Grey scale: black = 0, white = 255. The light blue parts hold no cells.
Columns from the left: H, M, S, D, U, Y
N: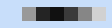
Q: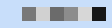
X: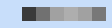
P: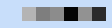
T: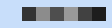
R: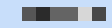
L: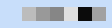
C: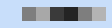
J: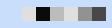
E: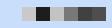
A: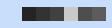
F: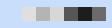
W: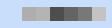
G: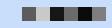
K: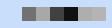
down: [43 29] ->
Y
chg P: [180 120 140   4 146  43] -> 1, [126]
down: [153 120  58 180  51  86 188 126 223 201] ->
H
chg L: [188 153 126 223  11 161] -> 2, [134]
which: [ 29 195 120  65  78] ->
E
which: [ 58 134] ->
N
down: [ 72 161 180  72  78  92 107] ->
Y

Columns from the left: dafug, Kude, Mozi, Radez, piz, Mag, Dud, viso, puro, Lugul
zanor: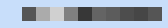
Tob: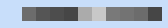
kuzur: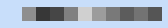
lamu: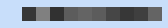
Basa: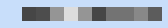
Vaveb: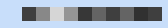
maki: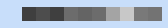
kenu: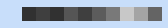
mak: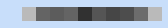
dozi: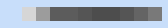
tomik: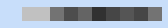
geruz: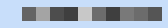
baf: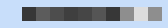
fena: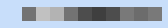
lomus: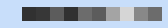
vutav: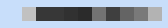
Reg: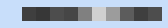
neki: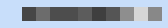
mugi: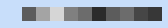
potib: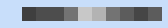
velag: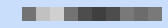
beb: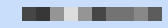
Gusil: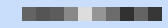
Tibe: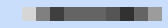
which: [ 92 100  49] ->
mak
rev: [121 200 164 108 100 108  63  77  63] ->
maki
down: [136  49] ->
puro
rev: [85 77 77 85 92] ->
dozi
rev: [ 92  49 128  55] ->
lamu
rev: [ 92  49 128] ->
lamu
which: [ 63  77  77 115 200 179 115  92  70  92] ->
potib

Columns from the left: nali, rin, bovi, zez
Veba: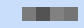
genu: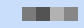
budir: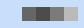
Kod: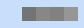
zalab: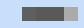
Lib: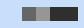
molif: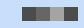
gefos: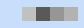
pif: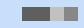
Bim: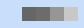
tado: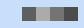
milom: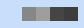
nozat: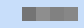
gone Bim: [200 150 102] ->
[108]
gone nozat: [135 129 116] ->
[142]
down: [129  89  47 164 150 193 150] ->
bovi

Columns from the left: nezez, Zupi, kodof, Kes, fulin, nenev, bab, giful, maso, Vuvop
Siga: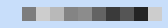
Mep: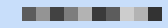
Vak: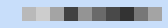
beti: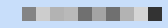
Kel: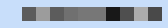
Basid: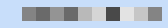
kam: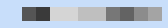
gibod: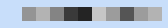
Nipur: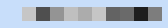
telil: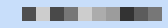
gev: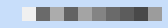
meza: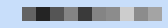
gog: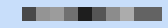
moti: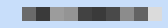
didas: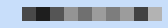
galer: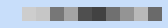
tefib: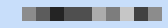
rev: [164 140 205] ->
meza
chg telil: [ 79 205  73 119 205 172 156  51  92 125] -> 9, [119]
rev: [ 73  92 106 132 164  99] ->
gev
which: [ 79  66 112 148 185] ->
galer
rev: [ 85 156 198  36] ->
gibod
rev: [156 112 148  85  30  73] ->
didas
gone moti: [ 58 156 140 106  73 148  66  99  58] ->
[219]

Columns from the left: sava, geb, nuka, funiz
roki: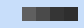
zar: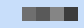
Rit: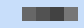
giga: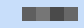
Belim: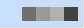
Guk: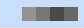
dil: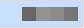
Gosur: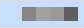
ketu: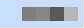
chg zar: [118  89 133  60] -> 0, [111]
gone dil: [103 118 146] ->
[140]
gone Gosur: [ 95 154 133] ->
[161]

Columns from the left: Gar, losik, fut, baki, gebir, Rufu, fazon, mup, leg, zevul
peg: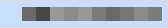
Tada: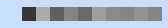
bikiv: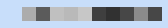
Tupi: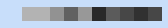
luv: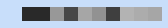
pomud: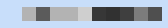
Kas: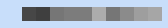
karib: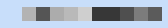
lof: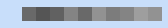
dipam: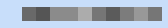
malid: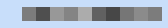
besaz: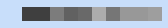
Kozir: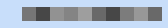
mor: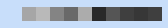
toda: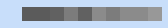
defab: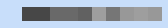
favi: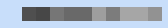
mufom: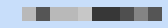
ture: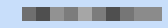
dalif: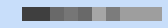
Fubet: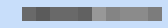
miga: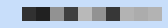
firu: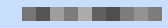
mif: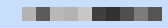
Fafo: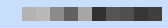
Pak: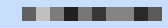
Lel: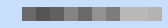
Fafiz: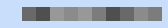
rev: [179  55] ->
miga
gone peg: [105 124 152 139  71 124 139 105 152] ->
[118]
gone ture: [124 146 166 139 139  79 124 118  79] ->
[111]
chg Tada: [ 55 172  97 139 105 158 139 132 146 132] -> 3, [132]

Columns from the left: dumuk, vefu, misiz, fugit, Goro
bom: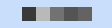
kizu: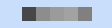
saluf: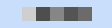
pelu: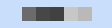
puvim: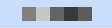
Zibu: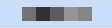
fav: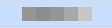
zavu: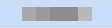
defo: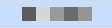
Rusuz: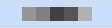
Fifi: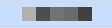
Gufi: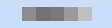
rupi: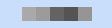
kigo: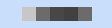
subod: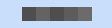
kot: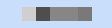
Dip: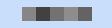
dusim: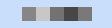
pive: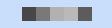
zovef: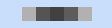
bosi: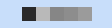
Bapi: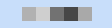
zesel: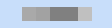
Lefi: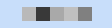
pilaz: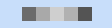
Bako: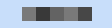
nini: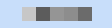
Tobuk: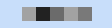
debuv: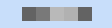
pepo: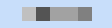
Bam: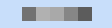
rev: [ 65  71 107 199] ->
kigo
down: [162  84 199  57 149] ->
fugit
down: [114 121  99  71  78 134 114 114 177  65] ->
misiz
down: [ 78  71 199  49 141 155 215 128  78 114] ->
vefu
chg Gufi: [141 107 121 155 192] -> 1, [114]

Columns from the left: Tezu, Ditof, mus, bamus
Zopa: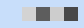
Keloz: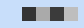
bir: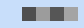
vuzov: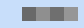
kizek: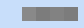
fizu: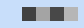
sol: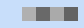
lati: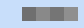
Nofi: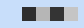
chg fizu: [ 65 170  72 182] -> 1, [164]
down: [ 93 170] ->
Ditof
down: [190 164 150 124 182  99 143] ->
bamus

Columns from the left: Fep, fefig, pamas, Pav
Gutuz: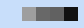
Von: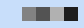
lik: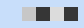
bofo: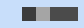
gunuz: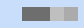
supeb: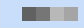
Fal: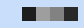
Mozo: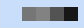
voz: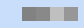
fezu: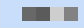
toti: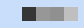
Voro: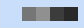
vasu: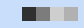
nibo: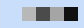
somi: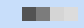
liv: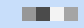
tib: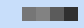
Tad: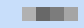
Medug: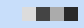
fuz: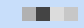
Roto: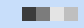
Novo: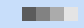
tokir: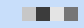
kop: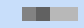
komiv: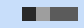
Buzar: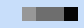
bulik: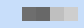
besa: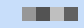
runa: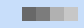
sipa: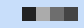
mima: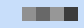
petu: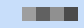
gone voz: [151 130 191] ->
[137]
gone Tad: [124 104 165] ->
[177]
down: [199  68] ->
Pav
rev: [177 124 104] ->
runa
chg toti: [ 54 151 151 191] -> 2, [144]
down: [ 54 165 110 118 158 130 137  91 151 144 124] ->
fefig
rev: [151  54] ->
toti

